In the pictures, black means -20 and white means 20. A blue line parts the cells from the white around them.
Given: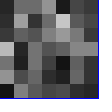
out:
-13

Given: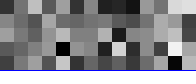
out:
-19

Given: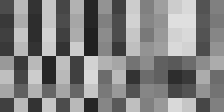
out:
-9

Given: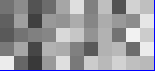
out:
10

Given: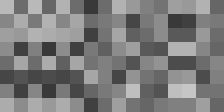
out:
5

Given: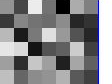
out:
-6

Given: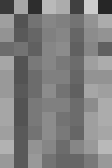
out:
-1
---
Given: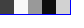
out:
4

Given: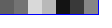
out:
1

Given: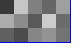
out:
7

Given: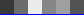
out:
1

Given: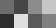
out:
2

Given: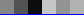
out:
3
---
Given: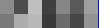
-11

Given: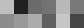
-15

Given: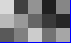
-15

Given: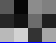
-19

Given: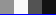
-17

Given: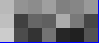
-15
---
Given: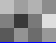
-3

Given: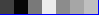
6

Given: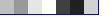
-15

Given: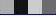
12

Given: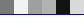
-17

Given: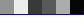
7

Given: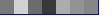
3

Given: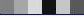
11

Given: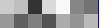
3

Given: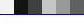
4
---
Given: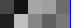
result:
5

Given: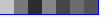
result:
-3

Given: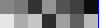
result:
-10

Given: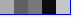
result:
-18

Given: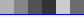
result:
12

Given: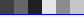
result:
2
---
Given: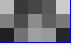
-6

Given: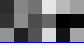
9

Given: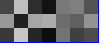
0

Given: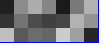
-1

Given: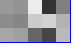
-12

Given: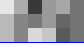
6

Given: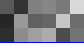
-1

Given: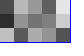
-5
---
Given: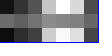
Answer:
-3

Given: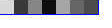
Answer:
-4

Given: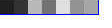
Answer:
3

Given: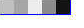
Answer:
6

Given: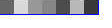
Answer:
1

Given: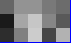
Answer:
0
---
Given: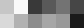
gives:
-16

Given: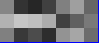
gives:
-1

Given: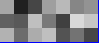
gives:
11

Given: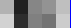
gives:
12

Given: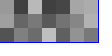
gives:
8

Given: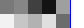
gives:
-3

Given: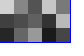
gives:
9

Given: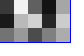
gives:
12

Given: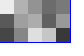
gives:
4

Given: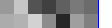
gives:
0
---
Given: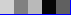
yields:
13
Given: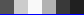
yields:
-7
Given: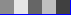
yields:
2
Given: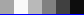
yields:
6
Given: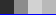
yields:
-13
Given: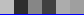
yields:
10
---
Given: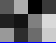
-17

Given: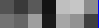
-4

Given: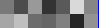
10

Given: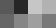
1

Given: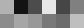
6

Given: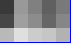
5

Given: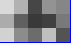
-5

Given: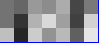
-12

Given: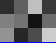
-2
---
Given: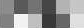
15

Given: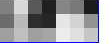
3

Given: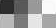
6

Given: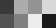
-16

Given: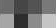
11

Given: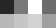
5
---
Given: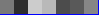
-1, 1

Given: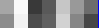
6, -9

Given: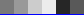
-1, -6

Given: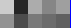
12, -5

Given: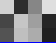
13, -15

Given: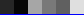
-14, 15

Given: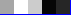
6, -14
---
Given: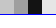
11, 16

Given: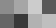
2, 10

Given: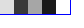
15, 20

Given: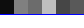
-18, -6

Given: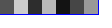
-7, 4

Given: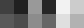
-10, 8

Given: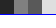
-14, 15
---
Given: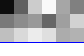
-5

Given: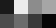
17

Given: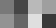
-9

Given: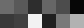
-6

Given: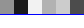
-16

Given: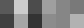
12
